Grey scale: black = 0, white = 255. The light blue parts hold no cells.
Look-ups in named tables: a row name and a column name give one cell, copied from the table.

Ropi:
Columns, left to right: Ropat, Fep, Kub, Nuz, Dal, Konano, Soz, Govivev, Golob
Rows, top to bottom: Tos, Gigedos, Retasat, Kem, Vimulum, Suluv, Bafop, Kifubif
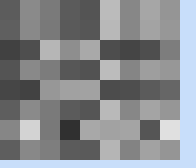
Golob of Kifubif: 149
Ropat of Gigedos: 95
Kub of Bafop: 121
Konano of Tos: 187
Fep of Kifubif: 136
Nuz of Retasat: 142
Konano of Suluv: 185
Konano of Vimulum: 76
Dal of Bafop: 168
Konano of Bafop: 162
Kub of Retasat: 182
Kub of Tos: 122
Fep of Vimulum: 66
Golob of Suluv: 150
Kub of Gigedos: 121
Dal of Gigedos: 86
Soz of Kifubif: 131
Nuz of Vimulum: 161
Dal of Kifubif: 90

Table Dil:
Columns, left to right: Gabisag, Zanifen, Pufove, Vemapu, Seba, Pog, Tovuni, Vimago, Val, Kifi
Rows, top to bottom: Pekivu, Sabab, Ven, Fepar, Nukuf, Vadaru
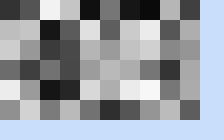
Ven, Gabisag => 205
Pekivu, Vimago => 10
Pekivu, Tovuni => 22
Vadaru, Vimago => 149
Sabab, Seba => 224
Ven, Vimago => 208
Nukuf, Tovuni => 235
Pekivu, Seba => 16
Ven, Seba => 181
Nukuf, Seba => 216
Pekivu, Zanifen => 84
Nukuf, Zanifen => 155
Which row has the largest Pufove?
Pekivu

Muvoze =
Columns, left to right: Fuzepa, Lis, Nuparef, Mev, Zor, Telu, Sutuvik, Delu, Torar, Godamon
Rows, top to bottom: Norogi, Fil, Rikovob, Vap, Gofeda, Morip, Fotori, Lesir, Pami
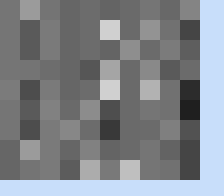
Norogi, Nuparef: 116
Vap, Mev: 102
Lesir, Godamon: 69
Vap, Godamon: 107
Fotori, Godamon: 82
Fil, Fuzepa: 117
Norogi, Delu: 117
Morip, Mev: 106
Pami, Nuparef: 122
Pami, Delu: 117
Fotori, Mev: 135
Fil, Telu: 208

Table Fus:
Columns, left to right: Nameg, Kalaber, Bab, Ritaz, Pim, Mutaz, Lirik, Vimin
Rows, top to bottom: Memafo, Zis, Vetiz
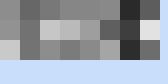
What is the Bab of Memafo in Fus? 120
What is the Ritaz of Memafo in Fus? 134
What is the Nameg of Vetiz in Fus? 201
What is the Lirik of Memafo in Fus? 42
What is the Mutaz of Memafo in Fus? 137
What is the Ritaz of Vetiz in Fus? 123
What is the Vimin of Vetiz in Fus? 109
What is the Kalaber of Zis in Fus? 114
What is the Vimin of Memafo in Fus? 93
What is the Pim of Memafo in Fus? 134
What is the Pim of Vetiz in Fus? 138
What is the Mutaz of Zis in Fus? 95
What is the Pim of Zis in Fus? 158
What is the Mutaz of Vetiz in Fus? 165
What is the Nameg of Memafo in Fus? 141

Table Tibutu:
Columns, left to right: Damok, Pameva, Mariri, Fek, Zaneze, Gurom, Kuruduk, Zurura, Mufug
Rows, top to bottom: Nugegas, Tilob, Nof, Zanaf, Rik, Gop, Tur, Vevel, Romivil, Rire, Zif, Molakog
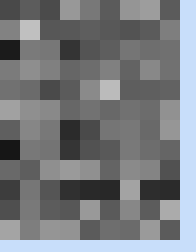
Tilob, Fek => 88
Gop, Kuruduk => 113
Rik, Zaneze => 138
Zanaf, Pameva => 142
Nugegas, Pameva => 92
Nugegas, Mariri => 75
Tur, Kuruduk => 120
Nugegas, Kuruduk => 149
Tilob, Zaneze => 94
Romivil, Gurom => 100
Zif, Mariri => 92
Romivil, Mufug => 81
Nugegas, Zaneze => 120
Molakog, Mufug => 91
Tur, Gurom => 117
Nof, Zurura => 110
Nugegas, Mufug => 91
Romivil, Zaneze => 144

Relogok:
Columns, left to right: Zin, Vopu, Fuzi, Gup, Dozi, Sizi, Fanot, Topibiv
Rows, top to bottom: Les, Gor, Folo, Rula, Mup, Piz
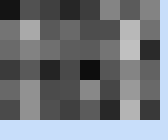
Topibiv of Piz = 57
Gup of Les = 38
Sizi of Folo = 116
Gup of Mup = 77
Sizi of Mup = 70
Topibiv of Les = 131
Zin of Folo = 106
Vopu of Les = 81

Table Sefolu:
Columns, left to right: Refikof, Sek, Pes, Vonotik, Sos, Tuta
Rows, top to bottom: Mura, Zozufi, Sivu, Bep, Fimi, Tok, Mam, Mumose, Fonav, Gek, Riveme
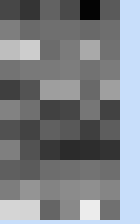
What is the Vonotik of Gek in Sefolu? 139
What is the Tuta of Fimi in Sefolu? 159
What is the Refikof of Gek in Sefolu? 125
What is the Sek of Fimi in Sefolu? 83
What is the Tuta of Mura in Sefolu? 90
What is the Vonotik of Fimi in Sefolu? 159
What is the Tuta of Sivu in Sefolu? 113

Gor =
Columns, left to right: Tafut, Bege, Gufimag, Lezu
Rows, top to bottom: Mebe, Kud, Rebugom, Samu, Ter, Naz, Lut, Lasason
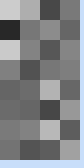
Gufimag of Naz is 71
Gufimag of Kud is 140
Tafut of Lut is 122
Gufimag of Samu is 119
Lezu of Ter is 103
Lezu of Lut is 93
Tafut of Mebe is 204
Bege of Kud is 119
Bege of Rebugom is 131
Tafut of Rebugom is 202
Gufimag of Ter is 179
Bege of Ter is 108
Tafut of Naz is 107
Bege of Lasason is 84
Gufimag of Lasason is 93
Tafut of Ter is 101
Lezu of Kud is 102

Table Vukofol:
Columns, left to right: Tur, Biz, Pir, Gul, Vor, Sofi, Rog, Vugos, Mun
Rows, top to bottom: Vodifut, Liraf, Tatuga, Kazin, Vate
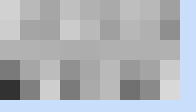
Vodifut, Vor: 177
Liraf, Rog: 183
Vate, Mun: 216
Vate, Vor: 170
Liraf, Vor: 185
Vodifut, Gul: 191
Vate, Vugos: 138
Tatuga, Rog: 176
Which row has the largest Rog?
Vodifut

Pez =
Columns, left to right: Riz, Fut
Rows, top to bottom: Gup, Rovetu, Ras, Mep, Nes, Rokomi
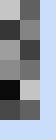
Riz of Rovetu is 54
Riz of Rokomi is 72
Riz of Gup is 197
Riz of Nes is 10
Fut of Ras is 64
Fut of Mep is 112
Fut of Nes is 196
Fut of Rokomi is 97
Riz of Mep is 139
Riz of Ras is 158
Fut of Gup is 96
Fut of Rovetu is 132

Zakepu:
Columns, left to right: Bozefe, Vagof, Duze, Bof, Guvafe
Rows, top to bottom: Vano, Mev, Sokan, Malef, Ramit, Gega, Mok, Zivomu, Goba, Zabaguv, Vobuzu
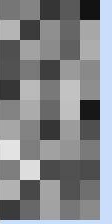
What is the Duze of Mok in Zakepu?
53
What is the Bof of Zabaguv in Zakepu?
82
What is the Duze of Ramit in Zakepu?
121
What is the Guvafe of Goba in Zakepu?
75
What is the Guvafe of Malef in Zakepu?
137
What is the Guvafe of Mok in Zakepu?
79
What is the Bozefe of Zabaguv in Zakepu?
178
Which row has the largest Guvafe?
Sokan

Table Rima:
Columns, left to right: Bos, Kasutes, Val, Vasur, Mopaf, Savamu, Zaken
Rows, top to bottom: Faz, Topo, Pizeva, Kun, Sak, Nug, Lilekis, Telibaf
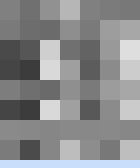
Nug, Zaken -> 203
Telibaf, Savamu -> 120
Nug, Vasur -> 160
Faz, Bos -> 128
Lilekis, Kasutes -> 136
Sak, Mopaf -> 122
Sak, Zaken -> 167
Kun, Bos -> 69
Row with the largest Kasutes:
Lilekis

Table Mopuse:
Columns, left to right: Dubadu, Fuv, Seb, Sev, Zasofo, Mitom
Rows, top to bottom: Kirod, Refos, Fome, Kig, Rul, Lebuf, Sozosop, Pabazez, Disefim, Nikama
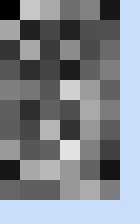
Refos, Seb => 70
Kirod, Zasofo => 130
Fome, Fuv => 167
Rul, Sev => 208
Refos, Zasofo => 79
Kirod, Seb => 169
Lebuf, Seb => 96
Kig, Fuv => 46
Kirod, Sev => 110
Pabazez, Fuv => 87
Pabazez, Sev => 226
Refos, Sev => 35
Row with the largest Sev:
Pabazez

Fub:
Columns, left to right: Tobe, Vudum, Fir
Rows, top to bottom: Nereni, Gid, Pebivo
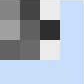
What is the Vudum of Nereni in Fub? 69
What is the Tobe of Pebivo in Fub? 98
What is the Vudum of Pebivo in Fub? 106
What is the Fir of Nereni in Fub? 236
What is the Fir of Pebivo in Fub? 235
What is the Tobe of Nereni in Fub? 132
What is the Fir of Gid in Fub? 46
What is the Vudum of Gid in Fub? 96
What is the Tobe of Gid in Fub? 160

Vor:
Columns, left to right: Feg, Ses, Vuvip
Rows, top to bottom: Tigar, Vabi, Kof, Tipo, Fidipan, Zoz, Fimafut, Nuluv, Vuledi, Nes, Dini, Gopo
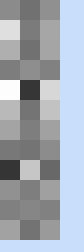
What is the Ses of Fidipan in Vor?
54
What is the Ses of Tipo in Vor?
142
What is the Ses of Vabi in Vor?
123
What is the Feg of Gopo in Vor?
162
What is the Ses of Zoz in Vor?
116
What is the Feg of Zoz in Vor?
185
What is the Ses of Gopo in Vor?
115
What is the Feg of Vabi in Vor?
223
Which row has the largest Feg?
Fidipan

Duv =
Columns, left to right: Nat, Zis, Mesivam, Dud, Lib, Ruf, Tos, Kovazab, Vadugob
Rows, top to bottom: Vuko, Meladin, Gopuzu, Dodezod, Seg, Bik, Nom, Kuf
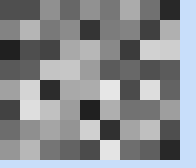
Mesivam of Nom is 165
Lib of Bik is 32
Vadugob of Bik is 158
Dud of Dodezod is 198
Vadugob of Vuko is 40
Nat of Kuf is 150

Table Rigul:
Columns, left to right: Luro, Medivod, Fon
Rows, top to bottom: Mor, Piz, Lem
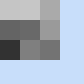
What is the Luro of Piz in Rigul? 100
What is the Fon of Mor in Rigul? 170
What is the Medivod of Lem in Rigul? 127
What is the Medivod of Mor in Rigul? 198
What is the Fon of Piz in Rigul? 154
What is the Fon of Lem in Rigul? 115
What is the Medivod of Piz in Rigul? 105
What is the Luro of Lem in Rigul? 50
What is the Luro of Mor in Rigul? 197

